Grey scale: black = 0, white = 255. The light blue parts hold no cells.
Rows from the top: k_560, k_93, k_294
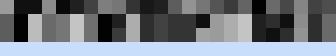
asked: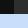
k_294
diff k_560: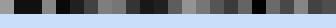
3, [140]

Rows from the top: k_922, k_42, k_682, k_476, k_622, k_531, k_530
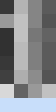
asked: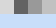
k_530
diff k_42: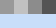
2, [133]

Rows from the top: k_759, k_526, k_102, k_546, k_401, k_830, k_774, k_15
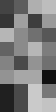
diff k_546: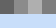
2, [182]
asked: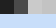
k_15

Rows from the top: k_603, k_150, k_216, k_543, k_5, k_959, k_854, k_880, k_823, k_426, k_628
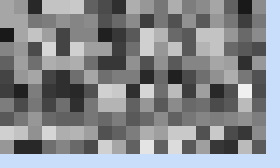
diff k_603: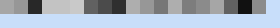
17, [25]
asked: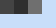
k_959
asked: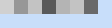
k_543
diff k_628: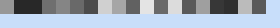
11, [97]
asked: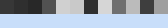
k_854
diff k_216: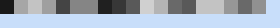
18, [139]

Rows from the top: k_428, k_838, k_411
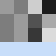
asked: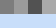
k_838
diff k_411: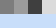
2, [55]
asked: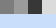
k_411

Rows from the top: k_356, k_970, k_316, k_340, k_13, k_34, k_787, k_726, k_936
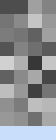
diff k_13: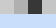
0, [209]
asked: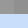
k_936

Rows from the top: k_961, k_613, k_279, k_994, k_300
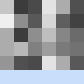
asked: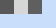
k_613
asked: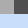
k_961

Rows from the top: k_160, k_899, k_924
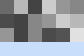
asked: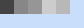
k_899
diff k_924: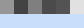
2, [135]
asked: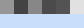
k_924
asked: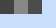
k_924
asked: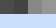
k_899
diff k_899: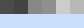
3, [150]

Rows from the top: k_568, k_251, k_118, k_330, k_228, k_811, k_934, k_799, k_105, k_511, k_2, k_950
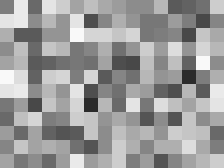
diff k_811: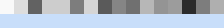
4, [213]
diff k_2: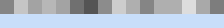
3, [175]
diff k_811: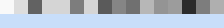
3, [205]
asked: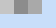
k_105
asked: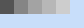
k_950
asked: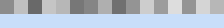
k_330

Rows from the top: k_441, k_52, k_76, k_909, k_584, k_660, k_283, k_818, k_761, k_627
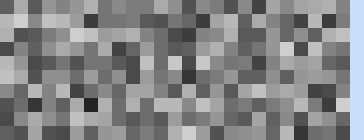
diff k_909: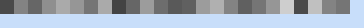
2, [96]
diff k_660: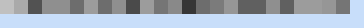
21, [150]
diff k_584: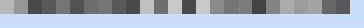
6, [117]
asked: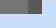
k_584
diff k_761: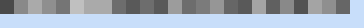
7, [164]
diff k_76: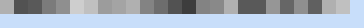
12, [74]

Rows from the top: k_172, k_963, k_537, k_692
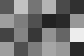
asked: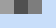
k_692
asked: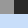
k_692
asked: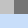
k_172
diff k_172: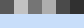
3, [180]
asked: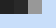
k_963
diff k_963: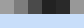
2, [80]
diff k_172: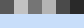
5, [48]

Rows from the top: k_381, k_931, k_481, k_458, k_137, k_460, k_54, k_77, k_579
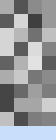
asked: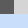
k_931
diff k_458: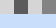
2, [219]
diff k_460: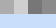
1, [200]

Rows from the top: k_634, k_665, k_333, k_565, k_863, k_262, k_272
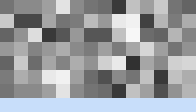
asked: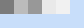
k_665
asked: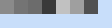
k_272
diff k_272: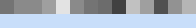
8, [57]

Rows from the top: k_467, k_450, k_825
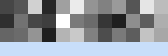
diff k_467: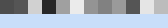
0, [70]
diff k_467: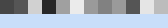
6, [148]
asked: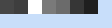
k_450
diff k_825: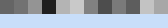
1, [107]
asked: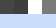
k_450
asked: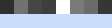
k_450
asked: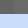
k_825

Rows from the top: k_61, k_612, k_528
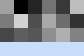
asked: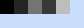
k_61
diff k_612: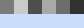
1, [210]
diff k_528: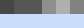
1, [94]
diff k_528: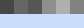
1, [94]

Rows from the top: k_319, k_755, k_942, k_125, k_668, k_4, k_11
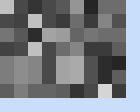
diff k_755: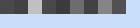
6, [59]
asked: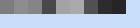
k_668
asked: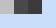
k_755
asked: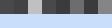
k_755
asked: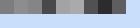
k_4
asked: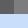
k_11

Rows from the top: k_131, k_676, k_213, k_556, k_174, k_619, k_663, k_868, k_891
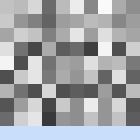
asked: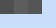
k_663
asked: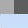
k_556
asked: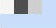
k_556
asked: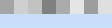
k_213

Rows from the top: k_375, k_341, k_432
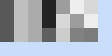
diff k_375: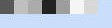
5, [238]
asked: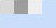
k_341
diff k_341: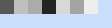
5, [157]
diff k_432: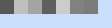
2, [171]
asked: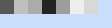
k_375
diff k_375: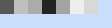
4, [157]
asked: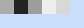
k_375

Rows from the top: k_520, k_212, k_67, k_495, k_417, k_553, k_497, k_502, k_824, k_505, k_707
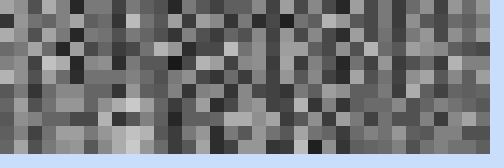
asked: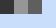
k_497
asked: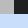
k_707
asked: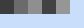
k_520
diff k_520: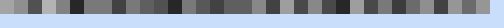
3, [172]

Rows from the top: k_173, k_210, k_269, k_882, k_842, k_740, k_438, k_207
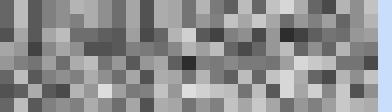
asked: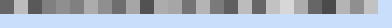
k_740
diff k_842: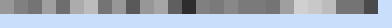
21, [215]
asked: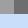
k_842

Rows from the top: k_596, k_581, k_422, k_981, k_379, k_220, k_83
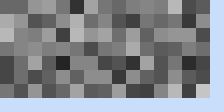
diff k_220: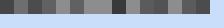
10, [97]
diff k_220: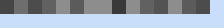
5, [97]
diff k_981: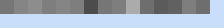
5, [118]
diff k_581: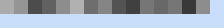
2, [83]
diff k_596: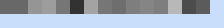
8, [104]
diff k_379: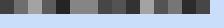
0, [70]

